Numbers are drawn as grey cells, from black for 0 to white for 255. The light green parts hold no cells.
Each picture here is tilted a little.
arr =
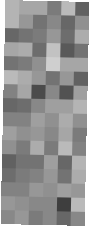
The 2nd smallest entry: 75
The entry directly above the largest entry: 194
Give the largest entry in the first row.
186
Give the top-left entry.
180
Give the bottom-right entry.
136
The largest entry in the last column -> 186
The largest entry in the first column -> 186
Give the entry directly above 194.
151
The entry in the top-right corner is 97
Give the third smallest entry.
82
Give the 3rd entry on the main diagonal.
123
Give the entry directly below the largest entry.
115
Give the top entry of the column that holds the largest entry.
123
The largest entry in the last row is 151
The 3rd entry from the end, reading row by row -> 136
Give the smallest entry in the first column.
97
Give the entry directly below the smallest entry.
103
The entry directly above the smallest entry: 159
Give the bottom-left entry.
136
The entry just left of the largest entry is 144
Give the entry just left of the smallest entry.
136

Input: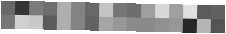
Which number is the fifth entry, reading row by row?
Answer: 174
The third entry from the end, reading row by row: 38
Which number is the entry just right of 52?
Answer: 124
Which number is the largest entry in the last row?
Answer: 208
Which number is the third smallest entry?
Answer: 84
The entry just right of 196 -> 118
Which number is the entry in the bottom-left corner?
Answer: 118
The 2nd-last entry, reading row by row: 181
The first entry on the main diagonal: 104
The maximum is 224

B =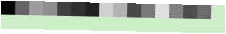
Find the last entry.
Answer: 107
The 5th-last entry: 121
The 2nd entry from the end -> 78
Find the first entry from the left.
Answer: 6

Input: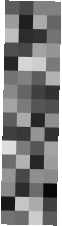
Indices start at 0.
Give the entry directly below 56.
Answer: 122
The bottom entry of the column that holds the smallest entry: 93
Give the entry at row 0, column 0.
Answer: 93
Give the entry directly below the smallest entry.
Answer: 64
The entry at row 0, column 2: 129
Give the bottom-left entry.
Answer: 115
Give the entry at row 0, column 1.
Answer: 72
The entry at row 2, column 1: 44
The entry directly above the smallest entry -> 137
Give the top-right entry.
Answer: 129
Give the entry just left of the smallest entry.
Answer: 108
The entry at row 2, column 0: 190
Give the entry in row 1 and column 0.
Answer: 156

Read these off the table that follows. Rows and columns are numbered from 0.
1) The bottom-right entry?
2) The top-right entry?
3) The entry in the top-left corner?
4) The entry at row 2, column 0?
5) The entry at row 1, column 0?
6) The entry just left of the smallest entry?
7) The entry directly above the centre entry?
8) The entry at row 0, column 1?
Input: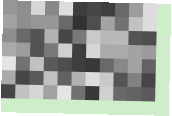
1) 90
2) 221
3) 150
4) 142
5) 162
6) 105
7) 121
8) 142

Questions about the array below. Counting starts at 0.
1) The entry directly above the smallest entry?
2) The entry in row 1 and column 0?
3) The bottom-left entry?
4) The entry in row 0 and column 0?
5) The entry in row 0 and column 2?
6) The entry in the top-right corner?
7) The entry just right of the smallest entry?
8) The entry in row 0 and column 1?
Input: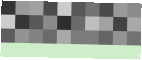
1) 204
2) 204
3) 94
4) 54
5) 161
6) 139
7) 107
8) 153

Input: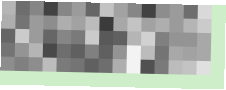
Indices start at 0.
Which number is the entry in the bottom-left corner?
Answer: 141
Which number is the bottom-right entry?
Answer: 224
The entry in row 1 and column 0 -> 174
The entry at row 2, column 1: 203
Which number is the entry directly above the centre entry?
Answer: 59
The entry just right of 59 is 168
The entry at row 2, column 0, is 102
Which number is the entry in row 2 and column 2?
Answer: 155
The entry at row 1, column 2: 155
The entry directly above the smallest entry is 195
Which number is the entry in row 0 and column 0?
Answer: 181
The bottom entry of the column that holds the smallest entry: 110
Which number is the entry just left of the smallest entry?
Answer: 188
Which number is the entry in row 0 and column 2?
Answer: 134
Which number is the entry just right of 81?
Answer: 122
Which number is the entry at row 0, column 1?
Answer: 110
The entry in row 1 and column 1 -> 116
